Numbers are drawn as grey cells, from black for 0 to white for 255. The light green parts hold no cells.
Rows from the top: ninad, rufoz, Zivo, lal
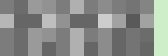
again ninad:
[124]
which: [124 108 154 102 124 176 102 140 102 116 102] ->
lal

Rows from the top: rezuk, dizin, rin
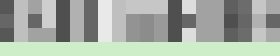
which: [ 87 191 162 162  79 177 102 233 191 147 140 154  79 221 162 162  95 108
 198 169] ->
rin
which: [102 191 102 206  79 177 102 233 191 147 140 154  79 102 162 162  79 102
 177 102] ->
dizin

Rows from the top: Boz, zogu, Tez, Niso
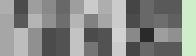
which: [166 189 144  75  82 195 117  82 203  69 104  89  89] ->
Niso

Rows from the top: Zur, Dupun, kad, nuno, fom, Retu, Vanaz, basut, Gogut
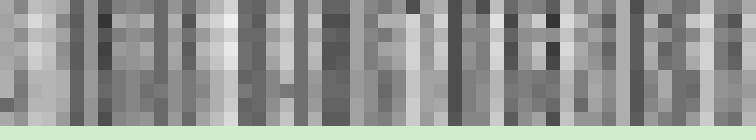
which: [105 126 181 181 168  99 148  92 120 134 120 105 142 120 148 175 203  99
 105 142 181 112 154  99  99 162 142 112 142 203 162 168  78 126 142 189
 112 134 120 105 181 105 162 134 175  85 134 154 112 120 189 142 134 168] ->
basut
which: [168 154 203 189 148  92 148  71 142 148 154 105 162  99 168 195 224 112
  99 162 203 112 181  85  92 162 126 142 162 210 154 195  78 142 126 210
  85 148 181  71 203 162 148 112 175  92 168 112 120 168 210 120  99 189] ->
fom
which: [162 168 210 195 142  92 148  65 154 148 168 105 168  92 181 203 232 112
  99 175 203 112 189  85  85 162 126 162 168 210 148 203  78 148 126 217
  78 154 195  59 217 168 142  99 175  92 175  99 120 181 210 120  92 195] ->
nuno
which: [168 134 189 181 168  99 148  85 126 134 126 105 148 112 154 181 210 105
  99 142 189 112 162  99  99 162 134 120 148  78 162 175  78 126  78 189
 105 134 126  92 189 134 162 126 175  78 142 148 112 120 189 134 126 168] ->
Zur

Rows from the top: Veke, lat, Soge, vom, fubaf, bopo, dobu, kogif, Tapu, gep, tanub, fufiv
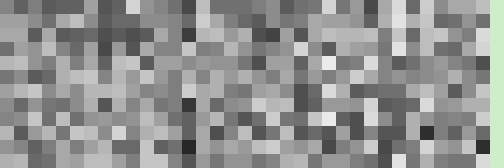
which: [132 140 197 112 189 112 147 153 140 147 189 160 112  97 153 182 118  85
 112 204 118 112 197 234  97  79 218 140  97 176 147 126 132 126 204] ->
Tapu
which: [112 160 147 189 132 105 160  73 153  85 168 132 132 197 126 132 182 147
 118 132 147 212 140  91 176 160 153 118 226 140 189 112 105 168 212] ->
vom
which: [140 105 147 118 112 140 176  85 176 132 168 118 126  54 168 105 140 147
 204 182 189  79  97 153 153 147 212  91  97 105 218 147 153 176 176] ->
kogif
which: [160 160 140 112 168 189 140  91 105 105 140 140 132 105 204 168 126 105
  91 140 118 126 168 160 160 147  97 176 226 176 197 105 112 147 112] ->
lat

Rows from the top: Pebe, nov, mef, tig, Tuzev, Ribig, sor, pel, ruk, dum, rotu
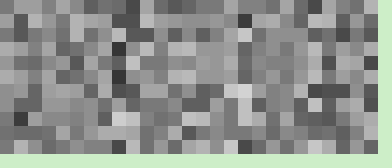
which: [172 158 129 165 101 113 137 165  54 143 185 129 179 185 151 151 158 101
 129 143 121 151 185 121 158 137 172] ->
tig
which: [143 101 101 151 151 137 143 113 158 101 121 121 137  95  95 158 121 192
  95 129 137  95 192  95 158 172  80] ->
pel
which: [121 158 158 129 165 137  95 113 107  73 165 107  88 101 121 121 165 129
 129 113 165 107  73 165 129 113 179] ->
Pebe

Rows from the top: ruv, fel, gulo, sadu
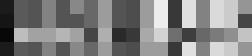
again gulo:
[162]
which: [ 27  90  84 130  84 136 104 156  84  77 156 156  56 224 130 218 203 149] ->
sadu

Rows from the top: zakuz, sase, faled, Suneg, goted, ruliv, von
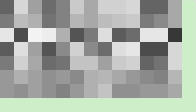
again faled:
[230]
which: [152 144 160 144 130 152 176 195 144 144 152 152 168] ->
von
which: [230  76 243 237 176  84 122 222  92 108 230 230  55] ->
faled

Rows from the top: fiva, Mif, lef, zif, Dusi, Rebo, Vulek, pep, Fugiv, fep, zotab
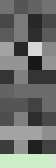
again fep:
[163]
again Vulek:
[107]
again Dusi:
[148]
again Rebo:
[52]
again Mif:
[72]
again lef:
[91]
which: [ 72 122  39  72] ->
Mif

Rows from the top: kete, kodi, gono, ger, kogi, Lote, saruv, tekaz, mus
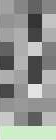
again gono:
[174]
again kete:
[133]
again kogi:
[66]
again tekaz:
[147]

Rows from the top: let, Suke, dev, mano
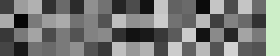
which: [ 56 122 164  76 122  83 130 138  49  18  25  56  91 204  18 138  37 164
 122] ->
dev

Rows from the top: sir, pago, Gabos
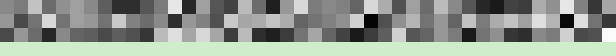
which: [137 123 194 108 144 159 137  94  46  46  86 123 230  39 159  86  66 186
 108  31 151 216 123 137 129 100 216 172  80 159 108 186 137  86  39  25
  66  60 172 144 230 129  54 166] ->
sir
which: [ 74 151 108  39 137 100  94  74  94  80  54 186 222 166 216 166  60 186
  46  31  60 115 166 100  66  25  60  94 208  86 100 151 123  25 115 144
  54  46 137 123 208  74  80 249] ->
Gabos
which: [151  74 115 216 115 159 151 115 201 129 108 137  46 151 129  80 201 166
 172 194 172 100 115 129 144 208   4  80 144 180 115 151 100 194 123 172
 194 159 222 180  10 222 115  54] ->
pago

